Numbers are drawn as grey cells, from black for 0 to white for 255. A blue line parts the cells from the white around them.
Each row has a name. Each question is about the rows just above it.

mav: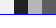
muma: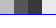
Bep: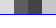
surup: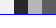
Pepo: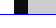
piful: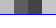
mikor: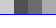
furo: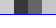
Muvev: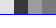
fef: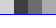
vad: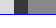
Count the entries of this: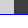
2
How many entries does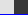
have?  2
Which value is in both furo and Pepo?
[205]

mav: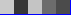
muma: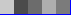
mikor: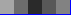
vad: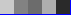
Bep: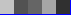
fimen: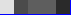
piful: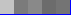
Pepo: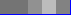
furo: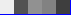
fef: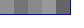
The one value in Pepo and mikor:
[130]
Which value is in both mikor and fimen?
[42]
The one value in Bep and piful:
[196]
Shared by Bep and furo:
[82]
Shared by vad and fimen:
[42]
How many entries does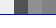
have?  4

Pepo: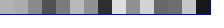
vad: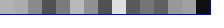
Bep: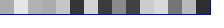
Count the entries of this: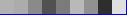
9
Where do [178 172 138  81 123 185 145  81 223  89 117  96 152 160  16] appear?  vad
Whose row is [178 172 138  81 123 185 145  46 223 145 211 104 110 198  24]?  Pepo

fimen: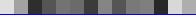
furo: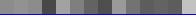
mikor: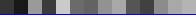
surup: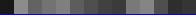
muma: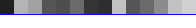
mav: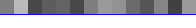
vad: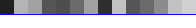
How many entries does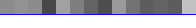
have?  14
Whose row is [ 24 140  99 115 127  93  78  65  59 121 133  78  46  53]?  surup
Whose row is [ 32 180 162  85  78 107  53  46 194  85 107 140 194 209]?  muma

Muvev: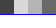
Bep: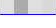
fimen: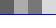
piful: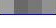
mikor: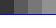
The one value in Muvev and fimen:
[217]
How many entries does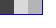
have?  3
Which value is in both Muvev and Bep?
[217]
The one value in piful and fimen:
[119]
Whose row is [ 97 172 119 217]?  fimen
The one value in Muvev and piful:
[105]
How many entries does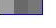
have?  3

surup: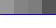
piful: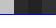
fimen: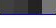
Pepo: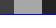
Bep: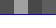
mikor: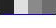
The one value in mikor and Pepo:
[35]
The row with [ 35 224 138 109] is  mikor

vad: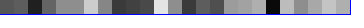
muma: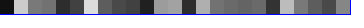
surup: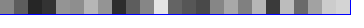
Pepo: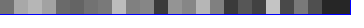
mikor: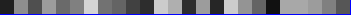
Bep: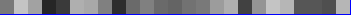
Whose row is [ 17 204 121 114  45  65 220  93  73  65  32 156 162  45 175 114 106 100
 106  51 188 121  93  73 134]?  muma
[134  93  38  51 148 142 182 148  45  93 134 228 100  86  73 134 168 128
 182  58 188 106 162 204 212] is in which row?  surup

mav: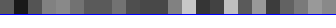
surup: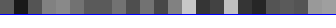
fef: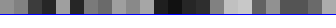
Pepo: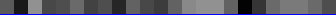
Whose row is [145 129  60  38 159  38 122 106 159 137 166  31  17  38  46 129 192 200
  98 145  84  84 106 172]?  fef
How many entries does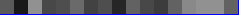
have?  17
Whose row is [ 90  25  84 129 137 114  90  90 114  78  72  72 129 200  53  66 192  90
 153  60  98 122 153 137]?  mav
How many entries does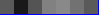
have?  7

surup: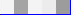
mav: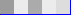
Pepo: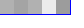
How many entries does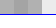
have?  4
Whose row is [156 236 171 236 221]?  mav
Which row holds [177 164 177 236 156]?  Pepo
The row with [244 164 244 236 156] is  surup

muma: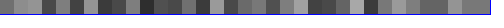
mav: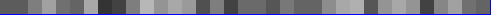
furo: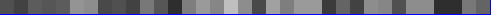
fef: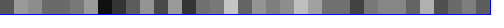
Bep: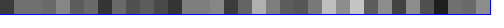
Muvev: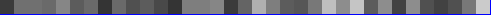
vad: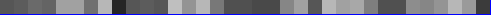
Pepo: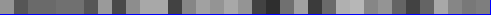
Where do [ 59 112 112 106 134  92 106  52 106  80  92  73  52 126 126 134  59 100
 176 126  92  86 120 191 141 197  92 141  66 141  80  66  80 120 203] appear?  Muvev
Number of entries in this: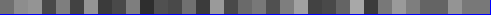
35

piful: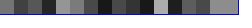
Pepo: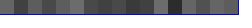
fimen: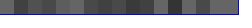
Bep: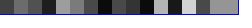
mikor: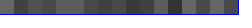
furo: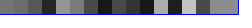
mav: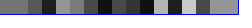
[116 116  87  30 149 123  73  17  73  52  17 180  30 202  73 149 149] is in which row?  mav
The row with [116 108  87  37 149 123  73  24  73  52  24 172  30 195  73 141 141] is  furo
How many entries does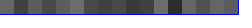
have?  17
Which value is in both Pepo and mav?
[73]
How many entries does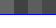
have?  4

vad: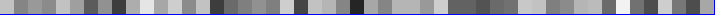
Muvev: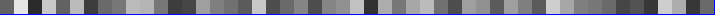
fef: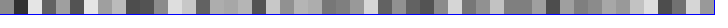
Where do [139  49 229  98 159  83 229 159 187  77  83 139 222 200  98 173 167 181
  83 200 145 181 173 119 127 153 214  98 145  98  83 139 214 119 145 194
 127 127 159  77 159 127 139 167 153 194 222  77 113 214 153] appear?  fef
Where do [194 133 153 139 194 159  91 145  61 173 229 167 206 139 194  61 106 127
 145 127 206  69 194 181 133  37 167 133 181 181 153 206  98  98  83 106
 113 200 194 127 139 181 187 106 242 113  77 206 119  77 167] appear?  vad
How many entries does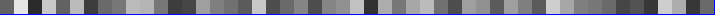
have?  51
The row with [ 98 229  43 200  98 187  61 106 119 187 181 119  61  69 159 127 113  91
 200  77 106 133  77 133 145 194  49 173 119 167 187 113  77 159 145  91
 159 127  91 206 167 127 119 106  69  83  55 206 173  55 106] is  Muvev

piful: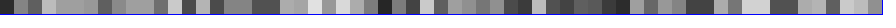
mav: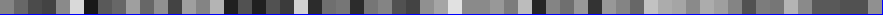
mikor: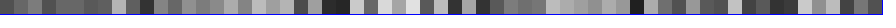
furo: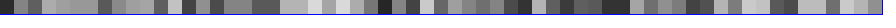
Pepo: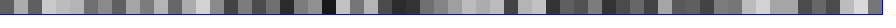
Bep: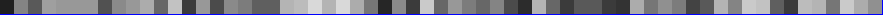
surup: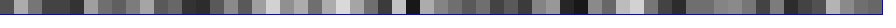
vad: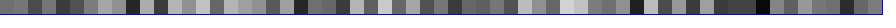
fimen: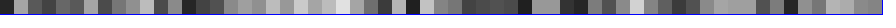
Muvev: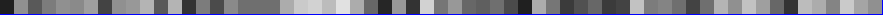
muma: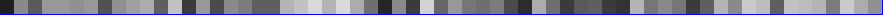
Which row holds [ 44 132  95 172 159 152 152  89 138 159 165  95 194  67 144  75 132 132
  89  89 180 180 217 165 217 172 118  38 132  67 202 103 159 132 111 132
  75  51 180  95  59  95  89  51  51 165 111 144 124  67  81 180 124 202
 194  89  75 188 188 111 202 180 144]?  furo
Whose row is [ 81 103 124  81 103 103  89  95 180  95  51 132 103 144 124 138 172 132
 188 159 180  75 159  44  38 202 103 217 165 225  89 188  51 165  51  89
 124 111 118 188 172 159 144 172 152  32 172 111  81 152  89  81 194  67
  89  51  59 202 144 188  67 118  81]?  mikor
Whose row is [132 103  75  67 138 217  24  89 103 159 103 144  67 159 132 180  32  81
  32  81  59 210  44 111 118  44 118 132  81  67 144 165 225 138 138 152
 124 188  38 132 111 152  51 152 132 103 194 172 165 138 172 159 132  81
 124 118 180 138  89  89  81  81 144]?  mav
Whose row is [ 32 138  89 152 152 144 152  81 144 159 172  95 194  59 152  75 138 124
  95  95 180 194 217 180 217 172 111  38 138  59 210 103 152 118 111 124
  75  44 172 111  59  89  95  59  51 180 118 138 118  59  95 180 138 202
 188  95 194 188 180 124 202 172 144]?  muma
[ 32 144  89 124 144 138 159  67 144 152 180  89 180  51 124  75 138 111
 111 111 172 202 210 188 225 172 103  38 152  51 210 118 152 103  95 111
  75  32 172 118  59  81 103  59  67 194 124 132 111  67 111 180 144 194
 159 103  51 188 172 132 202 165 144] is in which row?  Muvev

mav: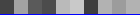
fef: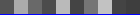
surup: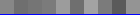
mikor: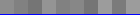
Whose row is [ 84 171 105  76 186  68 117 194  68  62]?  fef
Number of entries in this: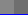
2
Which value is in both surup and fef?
[117]
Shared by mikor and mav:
[156]
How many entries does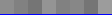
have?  8
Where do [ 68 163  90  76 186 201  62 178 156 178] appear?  mav
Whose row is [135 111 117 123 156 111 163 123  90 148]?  surup

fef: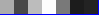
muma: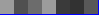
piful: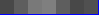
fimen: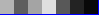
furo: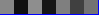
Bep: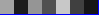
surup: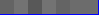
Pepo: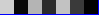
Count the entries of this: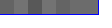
7
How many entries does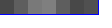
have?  7

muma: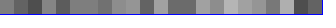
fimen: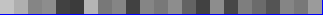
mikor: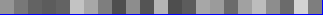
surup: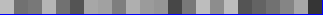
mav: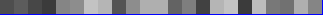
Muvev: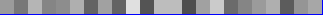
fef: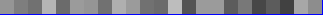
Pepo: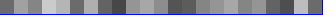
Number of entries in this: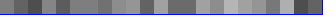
23
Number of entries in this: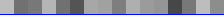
16

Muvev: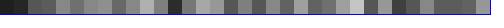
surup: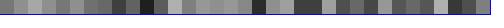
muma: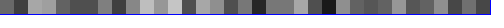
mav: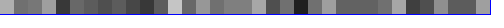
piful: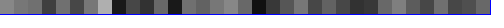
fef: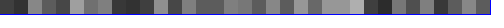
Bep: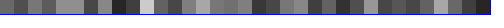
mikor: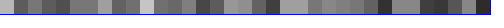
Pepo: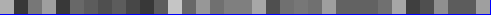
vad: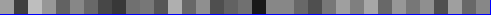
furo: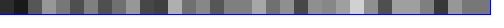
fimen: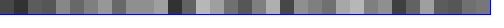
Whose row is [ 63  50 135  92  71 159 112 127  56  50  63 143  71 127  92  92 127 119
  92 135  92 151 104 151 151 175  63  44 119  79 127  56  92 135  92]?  fef
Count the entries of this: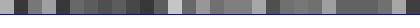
30
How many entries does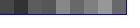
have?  9

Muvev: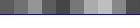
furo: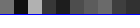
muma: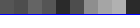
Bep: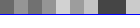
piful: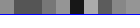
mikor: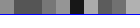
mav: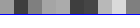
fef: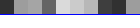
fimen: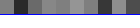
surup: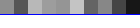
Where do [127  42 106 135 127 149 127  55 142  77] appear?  fimen
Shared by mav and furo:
[62]

